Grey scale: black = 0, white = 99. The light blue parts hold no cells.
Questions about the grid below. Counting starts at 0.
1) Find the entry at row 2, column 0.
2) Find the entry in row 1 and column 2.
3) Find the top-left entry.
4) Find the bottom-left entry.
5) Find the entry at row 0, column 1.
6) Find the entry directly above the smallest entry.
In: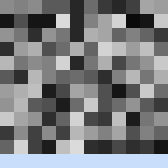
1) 57
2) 8
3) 54
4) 39
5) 50
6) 25

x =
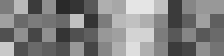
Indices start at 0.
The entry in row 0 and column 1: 72
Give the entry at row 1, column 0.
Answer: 62
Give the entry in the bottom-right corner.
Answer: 45
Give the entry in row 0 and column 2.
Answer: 23
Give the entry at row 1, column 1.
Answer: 41
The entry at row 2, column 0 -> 31
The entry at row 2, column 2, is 27
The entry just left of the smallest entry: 56
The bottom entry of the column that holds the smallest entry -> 31
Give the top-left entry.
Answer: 48
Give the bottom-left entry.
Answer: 78
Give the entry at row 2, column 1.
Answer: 56
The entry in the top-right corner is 59
